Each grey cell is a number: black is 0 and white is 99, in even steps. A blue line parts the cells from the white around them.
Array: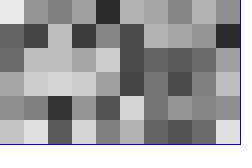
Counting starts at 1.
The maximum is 91
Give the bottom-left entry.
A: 76
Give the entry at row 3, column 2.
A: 73
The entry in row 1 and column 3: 49
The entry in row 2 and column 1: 39
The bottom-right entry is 87
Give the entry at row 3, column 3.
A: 73
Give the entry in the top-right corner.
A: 55
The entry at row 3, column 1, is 42

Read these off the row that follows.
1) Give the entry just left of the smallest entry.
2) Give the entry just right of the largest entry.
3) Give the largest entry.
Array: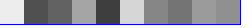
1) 64
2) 31
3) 92

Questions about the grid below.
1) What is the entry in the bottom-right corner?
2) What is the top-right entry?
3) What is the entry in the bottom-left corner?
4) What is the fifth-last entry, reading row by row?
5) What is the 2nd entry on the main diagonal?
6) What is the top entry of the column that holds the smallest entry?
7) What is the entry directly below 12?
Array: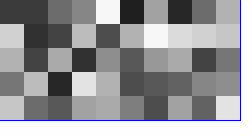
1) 88
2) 69
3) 77
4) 49
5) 19
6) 12
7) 69

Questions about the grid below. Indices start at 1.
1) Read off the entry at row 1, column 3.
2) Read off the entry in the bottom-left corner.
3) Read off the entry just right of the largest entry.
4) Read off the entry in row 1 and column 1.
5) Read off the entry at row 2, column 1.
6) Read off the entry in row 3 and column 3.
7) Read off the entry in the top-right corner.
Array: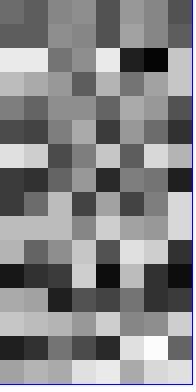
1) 52
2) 63
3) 39
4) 42
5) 36
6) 45
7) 32
